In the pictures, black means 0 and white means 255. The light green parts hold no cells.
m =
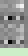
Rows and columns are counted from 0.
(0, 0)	148
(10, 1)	202
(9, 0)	142
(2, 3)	151
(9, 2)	130
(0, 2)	147
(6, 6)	130
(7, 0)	136
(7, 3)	145
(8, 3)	144
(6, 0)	157
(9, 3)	145
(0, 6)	133
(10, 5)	85
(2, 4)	153
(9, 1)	153
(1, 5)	241
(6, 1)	122
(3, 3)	123
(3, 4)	135
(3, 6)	136
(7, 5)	188
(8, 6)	128
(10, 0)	92
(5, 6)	128

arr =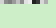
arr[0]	210
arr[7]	236
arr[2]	126
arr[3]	154

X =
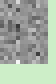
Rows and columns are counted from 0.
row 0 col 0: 162
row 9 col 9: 126
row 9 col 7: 176
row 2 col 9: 142
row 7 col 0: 156
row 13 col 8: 148
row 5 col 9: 189
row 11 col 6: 144
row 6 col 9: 117
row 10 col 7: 152
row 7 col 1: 150
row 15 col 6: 130
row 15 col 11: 153
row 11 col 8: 112
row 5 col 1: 162
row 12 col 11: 134
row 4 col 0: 139
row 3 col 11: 142
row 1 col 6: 144
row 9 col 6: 152
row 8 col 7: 159
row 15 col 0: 162
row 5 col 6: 152
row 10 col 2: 111
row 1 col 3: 155
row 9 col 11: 141
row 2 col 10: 143
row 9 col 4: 92
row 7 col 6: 144
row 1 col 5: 151
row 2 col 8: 144
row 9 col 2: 139
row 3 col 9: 143
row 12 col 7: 111
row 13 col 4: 112

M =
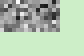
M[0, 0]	135
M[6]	[157, 101, 121, 113, 117, 177, 226, 123, 133, 169, 160, 196, 127, 99, 155]
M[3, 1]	173
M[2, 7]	172
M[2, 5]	104
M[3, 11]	113
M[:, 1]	[143, 208, 75, 173, 179, 152, 101, 98]
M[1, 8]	134
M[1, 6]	214
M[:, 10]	[176, 36, 178, 152, 127, 145, 160, 115]
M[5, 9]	162
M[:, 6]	[132, 214, 88, 180, 73, 167, 226, 200]
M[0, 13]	37
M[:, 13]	[37, 127, 178, 50, 40, 225, 99, 162]
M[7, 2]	85
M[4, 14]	134
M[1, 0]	115
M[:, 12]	[159, 149, 107, 82, 94, 122, 127, 137]
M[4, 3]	146
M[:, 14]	[151, 197, 100, 78, 134, 166, 155, 119]
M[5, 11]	136
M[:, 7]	[170, 121, 172, 122, 110, 164, 123, 172]
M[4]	[160, 179, 166, 146, 31, 163, 73, 110, 186, 187, 127, 70, 94, 40, 134]
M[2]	[90, 75, 159, 169, 90, 104, 88, 172, 155, 38, 178, 163, 107, 178, 100]
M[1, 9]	146
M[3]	[130, 173, 164, 205, 106, 235, 180, 122, 186, 110, 152, 113, 82, 50, 78]
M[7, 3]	130
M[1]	[115, 208, 60, 133, 150, 199, 214, 121, 134, 146, 36, 26, 149, 127, 197]
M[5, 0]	181
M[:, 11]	[177, 26, 163, 113, 70, 136, 196, 171]

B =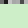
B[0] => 110
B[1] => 29
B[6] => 184
